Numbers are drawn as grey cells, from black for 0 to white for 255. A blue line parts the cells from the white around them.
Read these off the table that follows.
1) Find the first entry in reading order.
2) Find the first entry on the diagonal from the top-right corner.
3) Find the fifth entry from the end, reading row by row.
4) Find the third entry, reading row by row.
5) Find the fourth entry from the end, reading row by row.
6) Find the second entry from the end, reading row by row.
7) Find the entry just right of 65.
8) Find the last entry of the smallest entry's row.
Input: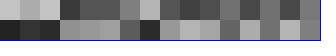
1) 195
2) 120
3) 100
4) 195
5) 172
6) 180
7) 78
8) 127

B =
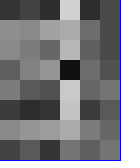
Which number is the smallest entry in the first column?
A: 53
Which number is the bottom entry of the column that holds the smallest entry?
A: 116
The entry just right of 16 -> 109
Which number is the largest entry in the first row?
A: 209
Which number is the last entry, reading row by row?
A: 116
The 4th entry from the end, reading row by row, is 53
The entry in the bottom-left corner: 66
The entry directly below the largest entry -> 170
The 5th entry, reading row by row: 45
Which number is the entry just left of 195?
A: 53
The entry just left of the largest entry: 45
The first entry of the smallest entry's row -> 95
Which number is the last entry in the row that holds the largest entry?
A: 74
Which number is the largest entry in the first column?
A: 143

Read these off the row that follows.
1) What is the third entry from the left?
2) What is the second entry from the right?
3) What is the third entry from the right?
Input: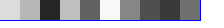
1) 37
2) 58
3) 79

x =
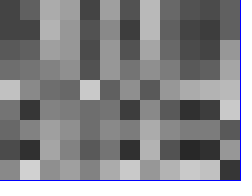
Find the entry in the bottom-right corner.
54
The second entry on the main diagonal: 68
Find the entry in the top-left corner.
68
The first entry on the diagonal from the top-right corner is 96
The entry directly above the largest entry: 48
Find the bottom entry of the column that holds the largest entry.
209
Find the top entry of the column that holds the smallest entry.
82
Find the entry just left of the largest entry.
137
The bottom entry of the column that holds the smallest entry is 201
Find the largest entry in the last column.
201
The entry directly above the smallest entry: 124
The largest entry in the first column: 193
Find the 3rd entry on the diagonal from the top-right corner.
75
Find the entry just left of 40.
82
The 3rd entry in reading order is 171
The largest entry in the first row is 185
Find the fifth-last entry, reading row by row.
151
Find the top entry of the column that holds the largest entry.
96
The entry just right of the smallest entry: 48
